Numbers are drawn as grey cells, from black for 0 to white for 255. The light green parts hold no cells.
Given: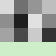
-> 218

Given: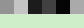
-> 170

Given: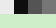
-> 118

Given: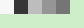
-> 189

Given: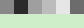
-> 188

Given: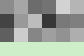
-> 204
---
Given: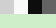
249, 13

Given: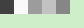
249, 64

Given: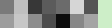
214, 12

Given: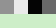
234, 4

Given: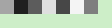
244, 31

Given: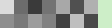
219, 58

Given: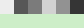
237, 53

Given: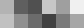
240, 65
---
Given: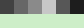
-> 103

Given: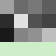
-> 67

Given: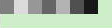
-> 151

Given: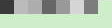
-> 174

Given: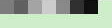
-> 164

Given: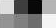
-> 180

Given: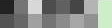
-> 160

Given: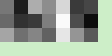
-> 133

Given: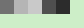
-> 113

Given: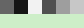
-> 21
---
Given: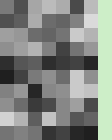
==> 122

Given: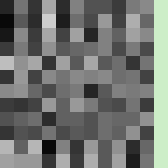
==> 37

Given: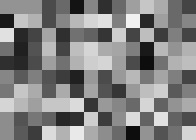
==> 147

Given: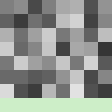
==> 127

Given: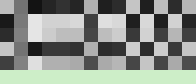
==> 189

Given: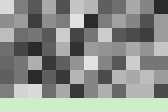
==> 218

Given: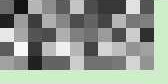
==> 106
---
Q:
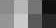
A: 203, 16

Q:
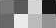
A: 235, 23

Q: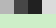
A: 219, 33

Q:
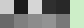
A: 214, 27

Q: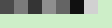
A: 209, 16

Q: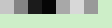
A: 216, 5

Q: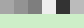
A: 238, 51

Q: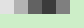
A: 226, 59
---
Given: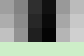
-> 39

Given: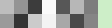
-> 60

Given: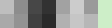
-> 71

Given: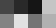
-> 21

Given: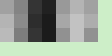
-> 45

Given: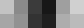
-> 59

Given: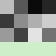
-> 175
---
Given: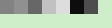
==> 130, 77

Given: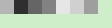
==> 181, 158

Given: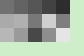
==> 113, 229

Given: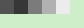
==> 82, 236

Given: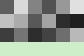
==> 95, 185

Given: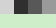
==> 211, 154

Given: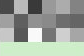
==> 73, 166

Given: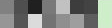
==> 129, 93

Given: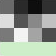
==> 106, 77
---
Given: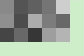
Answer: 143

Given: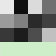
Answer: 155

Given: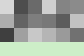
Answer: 173

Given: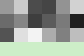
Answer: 107

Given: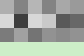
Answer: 216

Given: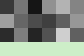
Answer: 159
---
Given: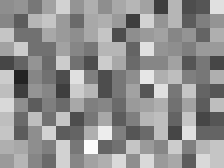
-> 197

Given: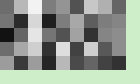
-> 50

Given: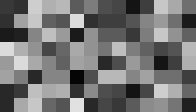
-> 32

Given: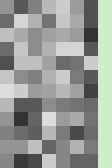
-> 100

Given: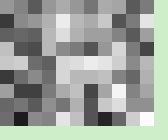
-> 252

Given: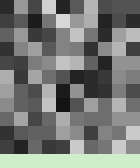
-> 138

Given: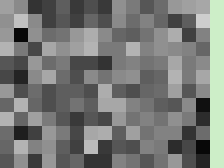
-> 36
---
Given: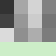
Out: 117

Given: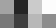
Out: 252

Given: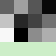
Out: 113

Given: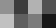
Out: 82

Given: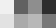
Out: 45

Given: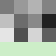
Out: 33

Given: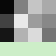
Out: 136

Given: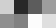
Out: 157

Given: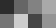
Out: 169
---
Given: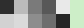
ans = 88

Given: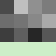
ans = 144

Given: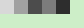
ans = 124

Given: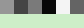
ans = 244

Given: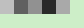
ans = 41

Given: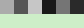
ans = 117

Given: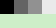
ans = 145

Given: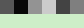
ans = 67

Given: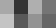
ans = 175
